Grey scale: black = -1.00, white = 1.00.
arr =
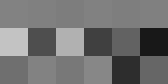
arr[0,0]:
0.02
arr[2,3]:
0.06
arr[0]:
[0.02, 0.00, -0.02, 0.01, -0.01, 0.00]
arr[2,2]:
-0.06

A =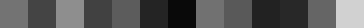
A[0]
-0.10
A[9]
-0.73
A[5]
-0.72
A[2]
0.11

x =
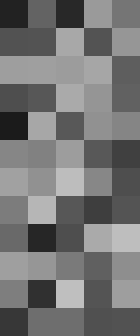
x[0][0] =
-0.73
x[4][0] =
-0.79
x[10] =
[-0.01, -0.62, 0.50, -0.34, 0.24]
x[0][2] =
-0.69
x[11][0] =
-0.57
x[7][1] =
0.43
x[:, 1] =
[-0.22, -0.35, 0.25, -0.32, 0.31, 0.01, 0.14, 0.43, -0.70, 0.18, -0.62, -0.14]
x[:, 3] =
[0.21, -0.35, 0.30, 0.17, 0.14, -0.31, 0.06, -0.51, 0.33, -0.25, -0.34, -0.37]
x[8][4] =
0.49
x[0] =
[-0.73, -0.22, -0.69, 0.21, -0.08]
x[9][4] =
0.11
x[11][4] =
-0.36
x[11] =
[-0.57, -0.14, -0.14, -0.37, -0.36]

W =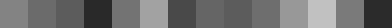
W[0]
0.03
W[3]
-0.68
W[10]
0.19
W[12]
-0.04

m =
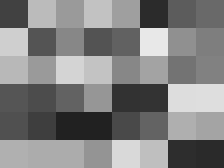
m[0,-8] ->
-0.49
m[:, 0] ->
[-0.49, 0.62, 0.44, -0.33, -0.37, 0.38]
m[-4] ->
[0.44, 0.21, 0.66, 0.53, 0.06, 0.28, -0.10, 0.01]
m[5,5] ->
0.50
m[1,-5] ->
-0.35
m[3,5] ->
-0.60
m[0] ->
[-0.49, 0.47, 0.21, 0.52, 0.25, -0.66, -0.28, -0.18]
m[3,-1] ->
0.74
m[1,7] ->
-0.01
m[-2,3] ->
-0.74
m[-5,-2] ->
0.13
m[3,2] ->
-0.23
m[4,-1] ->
0.29

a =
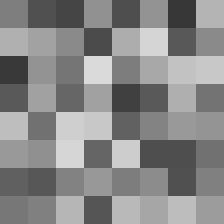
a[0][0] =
-0.01
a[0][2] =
-0.46
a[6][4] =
-0.02
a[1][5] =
0.67
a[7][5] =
0.30
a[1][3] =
-0.41
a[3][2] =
-0.20
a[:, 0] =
[-0.01, 0.38, -0.55, -0.30, 0.49, 0.20, -0.25, -0.07]
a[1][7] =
0.08
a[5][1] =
0.13
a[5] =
[0.20, 0.13, 0.68, -0.21, 0.61, -0.39, -0.39, -0.11]
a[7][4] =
0.45
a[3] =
[-0.30, 0.26, -0.20, 0.26, -0.50, -0.30, 0.37, -0.10]
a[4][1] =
-0.11
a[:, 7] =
[0.41, 0.08, 0.57, -0.10, 0.16, -0.11, 0.00, 0.22]
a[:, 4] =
[-0.39, 0.36, -0.02, -0.50, -0.24, 0.61, -0.02, 0.45]
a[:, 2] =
[-0.46, 0.08, -0.08, -0.20, 0.62, 0.68, 0.02, 0.43]
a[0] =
[-0.01, -0.37, -0.46, 0.14, -0.39, 0.15, -0.57, 0.41]

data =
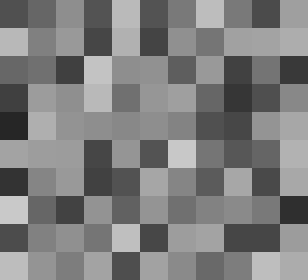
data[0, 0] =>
-0.37
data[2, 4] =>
0.11
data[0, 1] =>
-0.20
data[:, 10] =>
[0.25, 0.36, -0.55, 0.07, 0.31, 0.40, 0.32, -0.63, 0.22, 0.35]
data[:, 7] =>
[0.48, -0.08, 0.20, -0.20, -0.37, -0.08, -0.29, 0.02, 0.28, -0.18]
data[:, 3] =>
[-0.35, -0.45, 0.53, 0.45, 0.11, -0.45, -0.49, 0.15, -0.08, 0.28]
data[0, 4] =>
0.46
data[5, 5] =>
-0.35
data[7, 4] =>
-0.24
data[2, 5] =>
0.14
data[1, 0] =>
0.44
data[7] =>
[0.58, -0.20, -0.48, 0.15, -0.24, 0.16, -0.12, 0.02, 0.08, -0.05, -0.63]
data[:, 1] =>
[-0.20, 0.00, -0.12, 0.22, 0.37, 0.23, 0.04, -0.20, 0.01, 0.16]
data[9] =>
[0.48, 0.16, -0.02, 0.28, -0.39, 0.27, 0.08, -0.18, -0.02, 0.49, 0.35]
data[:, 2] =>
[0.11, 0.20, -0.50, 0.12, 0.15, 0.22, 0.20, -0.48, 0.13, -0.02]
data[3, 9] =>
-0.38
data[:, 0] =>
[-0.37, 0.44, -0.19, -0.50, -0.70, 0.28, -0.60, 0.58, -0.40, 0.48]
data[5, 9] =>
-0.21
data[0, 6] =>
-0.05
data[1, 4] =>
0.39
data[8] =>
[-0.40, 0.01, 0.13, -0.08, 0.50, -0.44, 0.23, 0.28, -0.45, -0.45, 0.22]
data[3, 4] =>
-0.12
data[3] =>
[-0.50, 0.22, 0.12, 0.45, -0.12, 0.18, 0.25, -0.20, -0.58, -0.38, 0.07]
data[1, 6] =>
0.13

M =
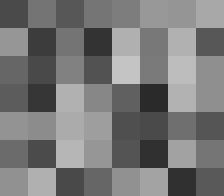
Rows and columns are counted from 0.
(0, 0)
-0.42
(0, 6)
0.17
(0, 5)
0.19
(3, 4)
-0.25
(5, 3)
0.18
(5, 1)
-0.41
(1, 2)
-0.09
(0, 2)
-0.32
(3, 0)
-0.28
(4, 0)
0.15
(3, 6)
0.40
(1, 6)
0.39
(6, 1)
0.38
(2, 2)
0.01
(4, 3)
0.24
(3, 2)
0.39
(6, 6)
-0.62

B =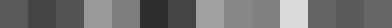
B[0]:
-0.30
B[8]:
0.07
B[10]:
0.72
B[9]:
0.01

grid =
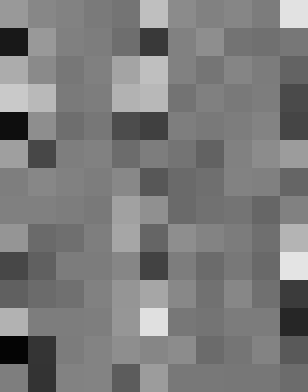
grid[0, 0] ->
0.20
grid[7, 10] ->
0.01
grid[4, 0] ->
-0.89
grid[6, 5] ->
-0.32
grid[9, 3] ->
-0.03
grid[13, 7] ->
-0.06
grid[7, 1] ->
0.00
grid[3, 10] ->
-0.42
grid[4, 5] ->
-0.50
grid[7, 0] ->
0.00
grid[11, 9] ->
-0.03
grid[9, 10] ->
0.79
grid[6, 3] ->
-0.02
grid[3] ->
[0.58, 0.45, -0.04, -0.02, 0.40, 0.44, -0.10, 0.00, -0.05, -0.02, -0.42]
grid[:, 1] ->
[0.06, 0.20, 0.08, 0.45, 0.11, -0.44, 0.06, 0.00, -0.17, -0.25, -0.16, -0.02, -0.59, -0.60]
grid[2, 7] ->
-0.08
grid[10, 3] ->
0.01
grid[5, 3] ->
0.01
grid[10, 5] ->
0.30
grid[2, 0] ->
0.35
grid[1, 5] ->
-0.55
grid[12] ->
[-0.97, -0.59, -0.03, 0.03, 0.11, 0.05, 0.10, -0.16, -0.08, 0.03, -0.30]
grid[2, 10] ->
-0.22
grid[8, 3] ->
-0.01
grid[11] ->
[0.40, -0.02, -0.02, -0.01, 0.18, 0.76, -0.07, -0.09, -0.03, -0.03, -0.70]
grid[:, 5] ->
[0.50, -0.55, 0.50, 0.44, -0.50, -0.02, -0.32, 0.13, -0.21, -0.48, 0.30, 0.76, 0.05, 0.22]
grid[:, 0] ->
[0.20, -0.81, 0.35, 0.58, -0.89, 0.25, -0.01, 0.00, 0.17, -0.44, -0.25, 0.40, -0.97, -0.01]
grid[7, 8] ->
-0.09
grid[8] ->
[0.17, -0.17, -0.13, -0.01, 0.30, -0.21, 0.11, 0.03, -0.03, -0.13, 0.41]
